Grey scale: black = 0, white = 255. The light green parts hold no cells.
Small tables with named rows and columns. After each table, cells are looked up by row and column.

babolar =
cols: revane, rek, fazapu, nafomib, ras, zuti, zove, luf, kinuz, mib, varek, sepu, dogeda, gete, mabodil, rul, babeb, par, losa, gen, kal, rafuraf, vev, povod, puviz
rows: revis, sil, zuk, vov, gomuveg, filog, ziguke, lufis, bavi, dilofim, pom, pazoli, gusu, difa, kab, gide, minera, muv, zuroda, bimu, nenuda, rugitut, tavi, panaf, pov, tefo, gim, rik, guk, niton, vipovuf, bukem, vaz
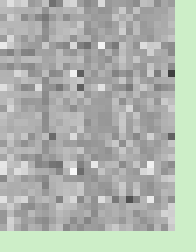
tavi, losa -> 174
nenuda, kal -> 151
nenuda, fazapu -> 164
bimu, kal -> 166
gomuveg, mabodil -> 170
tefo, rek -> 188
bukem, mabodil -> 164
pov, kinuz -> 134

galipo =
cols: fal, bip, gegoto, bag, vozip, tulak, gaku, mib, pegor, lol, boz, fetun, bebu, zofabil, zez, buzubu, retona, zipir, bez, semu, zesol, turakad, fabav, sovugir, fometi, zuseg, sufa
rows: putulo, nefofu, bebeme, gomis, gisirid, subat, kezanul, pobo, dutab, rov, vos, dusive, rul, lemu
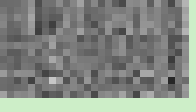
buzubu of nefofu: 125
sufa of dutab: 138
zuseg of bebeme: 105
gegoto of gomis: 109
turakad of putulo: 94
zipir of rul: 120
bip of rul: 103
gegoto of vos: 143
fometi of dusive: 39
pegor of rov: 147
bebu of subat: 108
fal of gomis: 134
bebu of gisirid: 117

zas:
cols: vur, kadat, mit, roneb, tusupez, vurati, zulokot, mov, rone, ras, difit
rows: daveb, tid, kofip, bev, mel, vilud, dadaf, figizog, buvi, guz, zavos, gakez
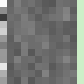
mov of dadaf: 105
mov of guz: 90
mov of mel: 93
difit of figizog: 99
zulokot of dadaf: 127
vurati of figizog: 111
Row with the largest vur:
daveb

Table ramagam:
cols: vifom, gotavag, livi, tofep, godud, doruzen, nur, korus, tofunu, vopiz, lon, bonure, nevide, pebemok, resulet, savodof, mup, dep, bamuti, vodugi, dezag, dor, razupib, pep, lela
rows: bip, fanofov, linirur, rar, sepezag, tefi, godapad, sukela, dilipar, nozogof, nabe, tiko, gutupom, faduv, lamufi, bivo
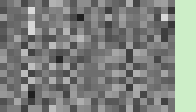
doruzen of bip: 125
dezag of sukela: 157
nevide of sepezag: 101
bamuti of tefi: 129
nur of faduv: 145
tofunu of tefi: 119
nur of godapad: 98
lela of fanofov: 57
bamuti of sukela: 64
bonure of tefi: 186
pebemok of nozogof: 111
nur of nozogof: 100
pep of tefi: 61
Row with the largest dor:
linirur

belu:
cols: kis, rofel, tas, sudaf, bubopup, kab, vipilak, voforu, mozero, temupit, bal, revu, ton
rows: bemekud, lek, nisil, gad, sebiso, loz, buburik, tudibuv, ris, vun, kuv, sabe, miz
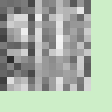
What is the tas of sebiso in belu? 172
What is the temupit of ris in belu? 151
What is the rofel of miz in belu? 175
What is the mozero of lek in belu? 188
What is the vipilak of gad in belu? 148
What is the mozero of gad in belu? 226
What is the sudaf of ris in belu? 142
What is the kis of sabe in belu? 63
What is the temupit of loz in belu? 183
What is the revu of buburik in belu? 193
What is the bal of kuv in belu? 158
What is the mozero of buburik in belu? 240
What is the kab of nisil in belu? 237
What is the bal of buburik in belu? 143
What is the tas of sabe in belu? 172
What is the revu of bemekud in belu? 149
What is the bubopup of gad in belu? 111
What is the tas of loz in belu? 167

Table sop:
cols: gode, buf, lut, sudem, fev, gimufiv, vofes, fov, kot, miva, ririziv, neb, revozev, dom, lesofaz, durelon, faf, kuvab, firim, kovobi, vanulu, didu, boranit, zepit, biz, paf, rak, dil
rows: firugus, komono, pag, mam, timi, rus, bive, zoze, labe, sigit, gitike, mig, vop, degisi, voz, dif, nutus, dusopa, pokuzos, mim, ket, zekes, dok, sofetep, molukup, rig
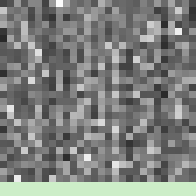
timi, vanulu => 95
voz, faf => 140
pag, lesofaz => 117
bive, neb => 103
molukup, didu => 126
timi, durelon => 76
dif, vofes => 78
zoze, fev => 141

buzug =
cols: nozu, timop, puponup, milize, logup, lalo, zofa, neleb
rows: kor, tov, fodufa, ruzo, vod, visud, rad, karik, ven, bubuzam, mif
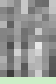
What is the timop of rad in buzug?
79
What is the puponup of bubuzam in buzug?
172
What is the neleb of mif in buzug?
81
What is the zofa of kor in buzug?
107
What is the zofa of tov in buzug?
154
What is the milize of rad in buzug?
96
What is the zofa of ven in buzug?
147
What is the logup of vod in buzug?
126
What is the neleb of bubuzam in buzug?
88
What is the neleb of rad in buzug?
141
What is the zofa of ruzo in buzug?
149
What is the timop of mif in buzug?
60
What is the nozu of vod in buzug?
132
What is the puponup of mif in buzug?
140
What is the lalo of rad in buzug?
232
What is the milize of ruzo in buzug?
140
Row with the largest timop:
kor

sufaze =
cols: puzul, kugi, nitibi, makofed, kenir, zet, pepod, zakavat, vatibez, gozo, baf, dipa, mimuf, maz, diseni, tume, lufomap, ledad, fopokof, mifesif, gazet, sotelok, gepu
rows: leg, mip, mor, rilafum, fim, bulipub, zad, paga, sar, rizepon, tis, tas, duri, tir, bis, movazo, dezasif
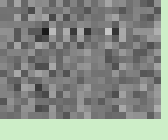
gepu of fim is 174
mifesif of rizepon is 114
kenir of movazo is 145
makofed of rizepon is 153
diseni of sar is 134
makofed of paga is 127
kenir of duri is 155
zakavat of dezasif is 148
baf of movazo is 114

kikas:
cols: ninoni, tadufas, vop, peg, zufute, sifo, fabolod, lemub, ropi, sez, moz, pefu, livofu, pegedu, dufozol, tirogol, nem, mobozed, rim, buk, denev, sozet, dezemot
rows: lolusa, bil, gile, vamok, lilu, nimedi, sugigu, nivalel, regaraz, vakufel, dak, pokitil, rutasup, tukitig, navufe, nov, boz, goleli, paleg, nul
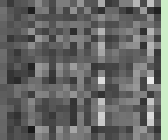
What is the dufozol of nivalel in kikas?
166
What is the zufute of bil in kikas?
31
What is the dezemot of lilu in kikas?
117
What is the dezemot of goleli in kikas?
82
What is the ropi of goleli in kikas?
87
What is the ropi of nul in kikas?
127
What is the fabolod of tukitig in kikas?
129
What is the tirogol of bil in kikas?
105
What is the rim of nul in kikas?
91
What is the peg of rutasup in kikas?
107
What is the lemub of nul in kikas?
75
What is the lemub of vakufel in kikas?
73
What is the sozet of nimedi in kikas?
142
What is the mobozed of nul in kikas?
102
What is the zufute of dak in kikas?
54
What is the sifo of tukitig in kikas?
132
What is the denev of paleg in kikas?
152
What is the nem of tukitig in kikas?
71

